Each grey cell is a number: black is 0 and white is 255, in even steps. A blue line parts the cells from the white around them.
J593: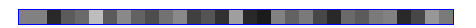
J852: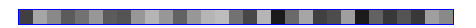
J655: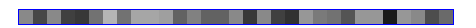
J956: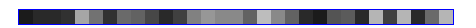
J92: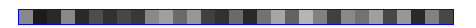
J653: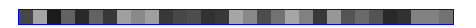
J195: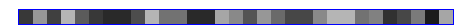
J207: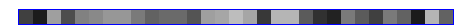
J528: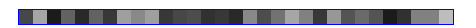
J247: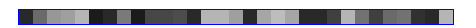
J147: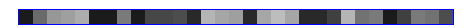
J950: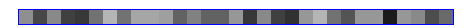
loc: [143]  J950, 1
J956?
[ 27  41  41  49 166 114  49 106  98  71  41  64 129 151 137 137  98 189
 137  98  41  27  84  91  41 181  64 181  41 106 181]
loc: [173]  J147, 5
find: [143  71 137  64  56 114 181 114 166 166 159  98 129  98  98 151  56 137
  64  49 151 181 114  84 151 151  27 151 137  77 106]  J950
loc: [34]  J207, 23

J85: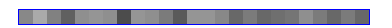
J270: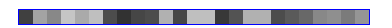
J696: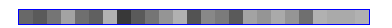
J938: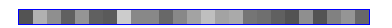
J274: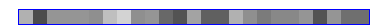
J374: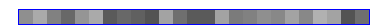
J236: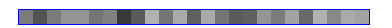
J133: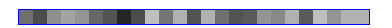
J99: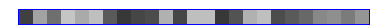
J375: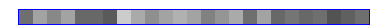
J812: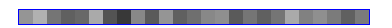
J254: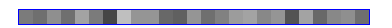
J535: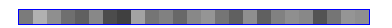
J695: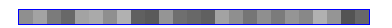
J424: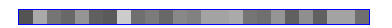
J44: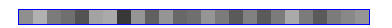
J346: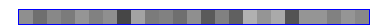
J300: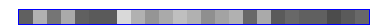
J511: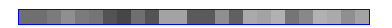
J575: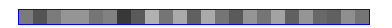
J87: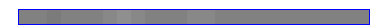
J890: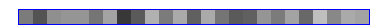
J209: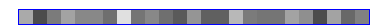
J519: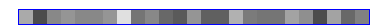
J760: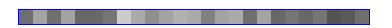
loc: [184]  J209, 16
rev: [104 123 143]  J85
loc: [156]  J254, 16
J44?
[143 177 123 111  83 163 170  56 149  96 149 104 111 149 123  90 129  90
 123 170 123  90 123 136 149]

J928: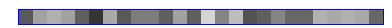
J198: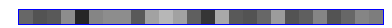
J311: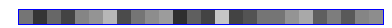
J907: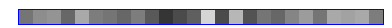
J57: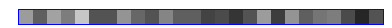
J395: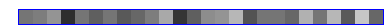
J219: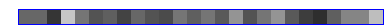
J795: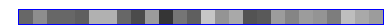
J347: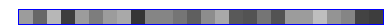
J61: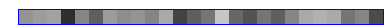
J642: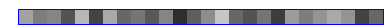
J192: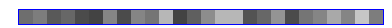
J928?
[ 89 162 177 162  95  53 169  89 125 125  95 162  95 213 133 190  83  95
 133 103 103 177 169 177 169 103]
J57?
[156  95 162 125 198  83  83 148 103  83 133  95  95  67  75  53  83 156
  61 148  95 117 125  75  38  83]
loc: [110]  J192, 1
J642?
[162 125 133  83 183  67 169 103 117  89 133  46  95 141 198 103  83 117
  61 156 125 148 169 148  67 103]
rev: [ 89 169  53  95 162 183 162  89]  J198

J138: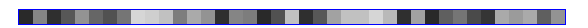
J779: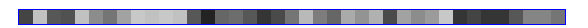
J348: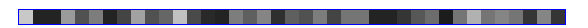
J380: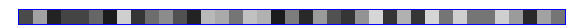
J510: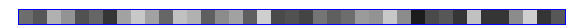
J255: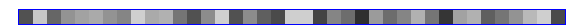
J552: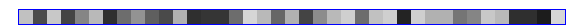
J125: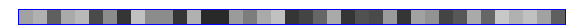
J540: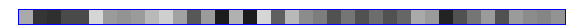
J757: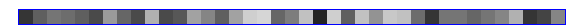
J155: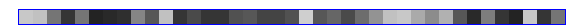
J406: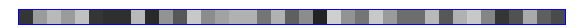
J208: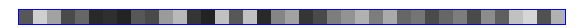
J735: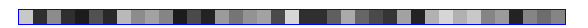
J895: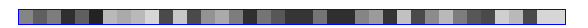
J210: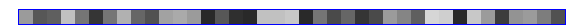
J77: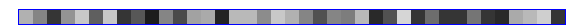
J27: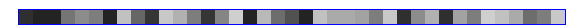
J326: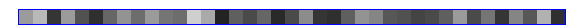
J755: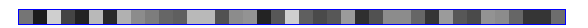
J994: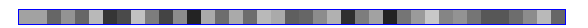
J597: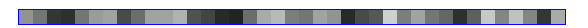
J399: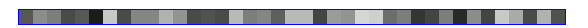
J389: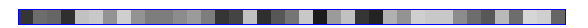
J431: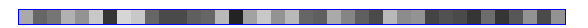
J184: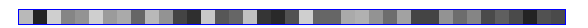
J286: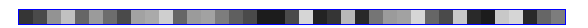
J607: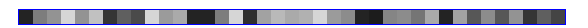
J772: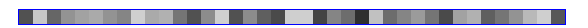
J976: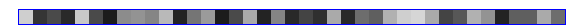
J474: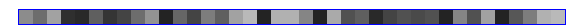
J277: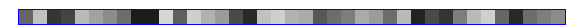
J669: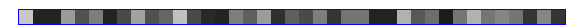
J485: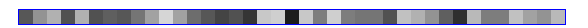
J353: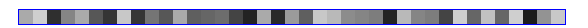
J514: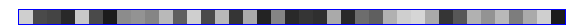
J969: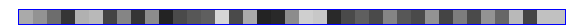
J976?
[207  53  74  41 200  74  28 140 147 133 185  35 117 155  28  74 170  35
 133  41  68  47 170  41 109  95 177 207 214 170  68  87 177 147  35  95
  95 170 109]
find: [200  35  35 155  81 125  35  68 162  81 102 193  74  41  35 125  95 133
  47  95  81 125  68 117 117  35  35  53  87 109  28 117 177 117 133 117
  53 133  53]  J348
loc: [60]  J210, 35
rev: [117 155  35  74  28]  J735
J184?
[185  35 207 133 147 207 155 170 102 185 147  68  47 200  87 102 193  53
  41  81 207 102 102 170 177 147 109 162  68  68 147 109 133  74  95  74
  35  81  74]
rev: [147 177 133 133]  J399

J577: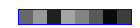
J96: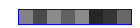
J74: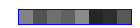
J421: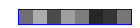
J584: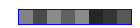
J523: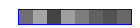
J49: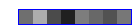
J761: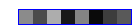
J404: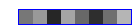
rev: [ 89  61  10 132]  J761
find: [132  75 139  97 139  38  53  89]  J584
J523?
[111 165  68 159 125  97  82 104]
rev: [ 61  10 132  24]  J761

